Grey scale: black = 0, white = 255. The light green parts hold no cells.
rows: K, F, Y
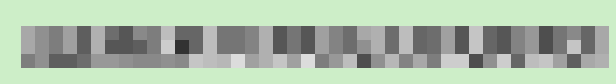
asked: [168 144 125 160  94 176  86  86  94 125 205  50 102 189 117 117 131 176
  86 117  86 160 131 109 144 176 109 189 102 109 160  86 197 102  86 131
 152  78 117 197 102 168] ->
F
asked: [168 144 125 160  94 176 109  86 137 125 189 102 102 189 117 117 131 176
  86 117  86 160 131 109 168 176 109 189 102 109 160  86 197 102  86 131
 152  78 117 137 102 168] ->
K
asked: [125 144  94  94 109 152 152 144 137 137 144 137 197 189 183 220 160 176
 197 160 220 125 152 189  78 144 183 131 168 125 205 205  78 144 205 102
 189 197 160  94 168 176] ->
Y

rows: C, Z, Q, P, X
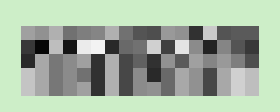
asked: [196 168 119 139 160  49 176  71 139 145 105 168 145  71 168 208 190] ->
X
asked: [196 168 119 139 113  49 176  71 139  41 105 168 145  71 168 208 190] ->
P
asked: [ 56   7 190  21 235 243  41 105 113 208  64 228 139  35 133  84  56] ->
Z
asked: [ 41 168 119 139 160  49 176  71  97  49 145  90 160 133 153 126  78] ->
Q

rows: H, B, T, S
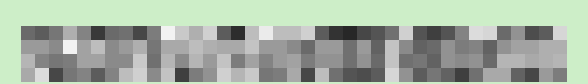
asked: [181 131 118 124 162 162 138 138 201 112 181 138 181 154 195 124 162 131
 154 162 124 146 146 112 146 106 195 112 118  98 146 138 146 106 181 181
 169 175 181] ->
T
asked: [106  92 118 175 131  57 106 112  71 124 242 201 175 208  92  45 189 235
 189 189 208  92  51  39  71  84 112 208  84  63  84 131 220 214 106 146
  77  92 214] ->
H
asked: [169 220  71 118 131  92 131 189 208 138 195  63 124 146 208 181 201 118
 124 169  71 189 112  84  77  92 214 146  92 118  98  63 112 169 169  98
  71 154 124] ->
S
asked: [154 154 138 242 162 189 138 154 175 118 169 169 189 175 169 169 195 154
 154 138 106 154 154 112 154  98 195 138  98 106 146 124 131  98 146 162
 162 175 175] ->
B

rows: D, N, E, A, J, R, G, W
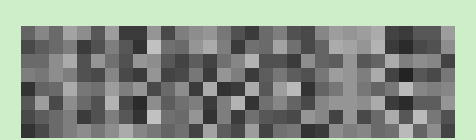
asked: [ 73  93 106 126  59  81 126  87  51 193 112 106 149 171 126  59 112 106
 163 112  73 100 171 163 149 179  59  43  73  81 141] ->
N
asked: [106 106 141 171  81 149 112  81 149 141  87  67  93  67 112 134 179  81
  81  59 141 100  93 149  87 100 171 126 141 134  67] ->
E
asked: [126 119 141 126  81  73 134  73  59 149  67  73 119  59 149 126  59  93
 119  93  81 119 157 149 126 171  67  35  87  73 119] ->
A

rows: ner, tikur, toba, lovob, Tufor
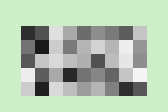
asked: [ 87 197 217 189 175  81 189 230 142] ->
toba
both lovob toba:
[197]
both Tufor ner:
[46]
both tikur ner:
[122]
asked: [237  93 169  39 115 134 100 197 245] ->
lovob

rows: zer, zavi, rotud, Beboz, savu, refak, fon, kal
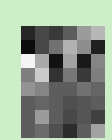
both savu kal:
[93]
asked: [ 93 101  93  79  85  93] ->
refak
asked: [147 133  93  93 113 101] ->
savu
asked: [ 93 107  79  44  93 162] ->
kal
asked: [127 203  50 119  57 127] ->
Beboz

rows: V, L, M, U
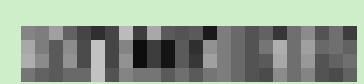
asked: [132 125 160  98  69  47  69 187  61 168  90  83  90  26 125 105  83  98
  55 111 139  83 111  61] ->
V
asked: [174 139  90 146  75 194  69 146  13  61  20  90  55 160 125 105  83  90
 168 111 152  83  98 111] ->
M

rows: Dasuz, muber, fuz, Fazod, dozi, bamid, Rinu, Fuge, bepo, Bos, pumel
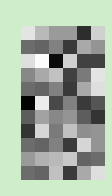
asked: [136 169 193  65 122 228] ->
Fazod
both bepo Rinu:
[148]

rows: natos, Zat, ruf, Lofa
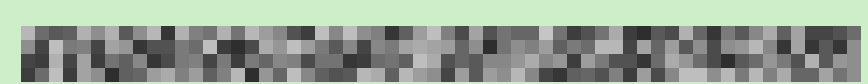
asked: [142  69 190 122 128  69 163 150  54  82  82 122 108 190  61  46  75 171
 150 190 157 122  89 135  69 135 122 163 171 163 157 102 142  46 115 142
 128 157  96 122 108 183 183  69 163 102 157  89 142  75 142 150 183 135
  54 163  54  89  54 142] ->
Zat
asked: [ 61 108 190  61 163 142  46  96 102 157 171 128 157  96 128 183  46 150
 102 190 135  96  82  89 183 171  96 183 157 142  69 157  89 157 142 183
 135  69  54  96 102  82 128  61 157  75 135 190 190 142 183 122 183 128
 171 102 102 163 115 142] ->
Lofa

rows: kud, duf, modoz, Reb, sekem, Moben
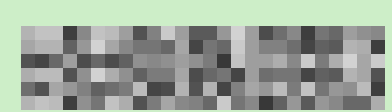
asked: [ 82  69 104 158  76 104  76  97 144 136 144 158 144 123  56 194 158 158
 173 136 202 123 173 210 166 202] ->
modoz
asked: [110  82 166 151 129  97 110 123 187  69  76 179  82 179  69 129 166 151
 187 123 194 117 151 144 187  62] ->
sekem
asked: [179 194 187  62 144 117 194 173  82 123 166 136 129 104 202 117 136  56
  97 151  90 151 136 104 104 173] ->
Moben
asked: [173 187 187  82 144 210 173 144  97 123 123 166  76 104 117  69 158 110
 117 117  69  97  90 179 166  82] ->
Reb

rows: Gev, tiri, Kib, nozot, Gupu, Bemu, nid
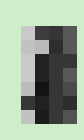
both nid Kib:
[54]
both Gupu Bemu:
[54]
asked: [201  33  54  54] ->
Kib
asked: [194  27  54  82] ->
nid
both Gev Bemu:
[54]

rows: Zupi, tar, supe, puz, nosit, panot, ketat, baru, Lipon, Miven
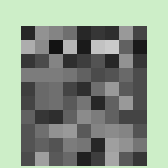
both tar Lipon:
[97]
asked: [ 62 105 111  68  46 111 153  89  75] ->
nosit
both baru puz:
[83]
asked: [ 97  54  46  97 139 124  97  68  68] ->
ketat

